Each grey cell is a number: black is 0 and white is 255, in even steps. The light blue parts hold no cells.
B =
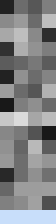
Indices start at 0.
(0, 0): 34
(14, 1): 139
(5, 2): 108
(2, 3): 45
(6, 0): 157
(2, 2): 137
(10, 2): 185
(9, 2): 83
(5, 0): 34
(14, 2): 161
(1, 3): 190
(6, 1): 107
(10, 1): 101
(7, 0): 24
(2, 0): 168
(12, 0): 40
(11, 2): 164

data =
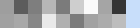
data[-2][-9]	158
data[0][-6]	182
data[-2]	[158, 92, 126, 182, 123, 206, 250, 165, 53]
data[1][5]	123

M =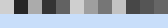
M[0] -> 207
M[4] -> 98

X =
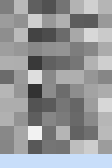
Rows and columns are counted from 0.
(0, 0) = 126
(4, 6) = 178
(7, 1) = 173
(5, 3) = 137
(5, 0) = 107
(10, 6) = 205
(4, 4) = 104
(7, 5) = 102
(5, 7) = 134
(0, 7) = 181
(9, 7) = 186
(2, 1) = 187
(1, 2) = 207
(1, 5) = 93
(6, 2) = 50
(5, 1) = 154
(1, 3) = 153
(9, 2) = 242
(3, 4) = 148
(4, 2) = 57
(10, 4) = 115
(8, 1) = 147
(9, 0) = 136

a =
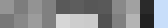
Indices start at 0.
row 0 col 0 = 149
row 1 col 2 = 156
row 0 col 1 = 125
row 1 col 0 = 120
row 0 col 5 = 93
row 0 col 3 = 128

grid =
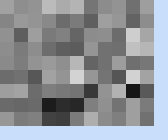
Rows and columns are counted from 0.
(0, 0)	161
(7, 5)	39
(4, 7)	113
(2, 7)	142
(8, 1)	123
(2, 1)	94
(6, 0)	158
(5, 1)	113
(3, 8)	111
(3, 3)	109
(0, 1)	142
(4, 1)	125
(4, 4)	143
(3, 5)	92
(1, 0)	133
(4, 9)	111
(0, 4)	171
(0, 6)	117
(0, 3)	187
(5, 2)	87
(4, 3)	154
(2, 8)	108
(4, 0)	138
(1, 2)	148
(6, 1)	163
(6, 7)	147
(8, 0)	151
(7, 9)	159
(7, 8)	115
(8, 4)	62
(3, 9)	192

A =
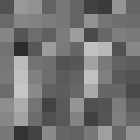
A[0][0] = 82
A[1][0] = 105
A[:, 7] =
[59, 117, 104, 184, 122, 127, 102, 83, 85, 159]
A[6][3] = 97
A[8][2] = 108
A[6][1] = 198
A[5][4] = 91
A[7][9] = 92
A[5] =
[121, 192, 128, 110, 91, 98, 192, 127, 89, 82]
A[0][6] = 65
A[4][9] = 93
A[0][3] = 98
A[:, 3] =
[98, 124, 96, 156, 111, 110, 97, 67, 80, 138]
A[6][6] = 169
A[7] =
[142, 172, 116, 67, 90, 149, 80, 83, 124, 92]
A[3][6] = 193
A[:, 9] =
[102, 108, 121, 135, 93, 82, 73, 92, 104, 145]
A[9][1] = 51
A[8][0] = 135
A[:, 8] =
[149, 110, 126, 82, 98, 89, 102, 124, 128, 104]
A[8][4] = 89
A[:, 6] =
[65, 146, 74, 193, 162, 192, 169, 80, 66, 120]
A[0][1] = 152
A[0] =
[82, 152, 146, 98, 120, 101, 65, 59, 149, 102]

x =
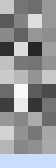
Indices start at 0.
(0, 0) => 199
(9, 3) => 167
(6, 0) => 107
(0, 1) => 117
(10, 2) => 143
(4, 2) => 116
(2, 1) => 98
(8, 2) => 172
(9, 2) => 119
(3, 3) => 160
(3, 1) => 220
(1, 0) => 89
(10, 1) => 135

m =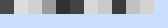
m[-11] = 74
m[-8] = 155
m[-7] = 49

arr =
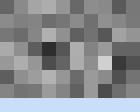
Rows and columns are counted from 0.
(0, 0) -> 102
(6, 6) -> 154
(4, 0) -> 152
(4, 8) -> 57
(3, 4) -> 86
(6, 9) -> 133
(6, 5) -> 97
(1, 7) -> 144
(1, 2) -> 132
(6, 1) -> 115
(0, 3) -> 173
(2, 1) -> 108
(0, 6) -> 141
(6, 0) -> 132
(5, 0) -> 94
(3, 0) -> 170
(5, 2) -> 157
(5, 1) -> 143
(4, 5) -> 172
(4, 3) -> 77
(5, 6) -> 154

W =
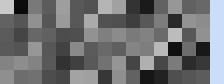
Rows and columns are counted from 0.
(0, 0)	201
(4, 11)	71
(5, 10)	22
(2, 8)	139
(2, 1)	69
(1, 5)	88
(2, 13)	88
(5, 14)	92
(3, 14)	24
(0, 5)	88
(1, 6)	170
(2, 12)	188
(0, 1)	11
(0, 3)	92
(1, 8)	80
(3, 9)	132
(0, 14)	104
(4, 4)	50
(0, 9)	51
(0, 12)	151
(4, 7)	114
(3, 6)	91
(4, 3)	89
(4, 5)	64
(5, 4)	70
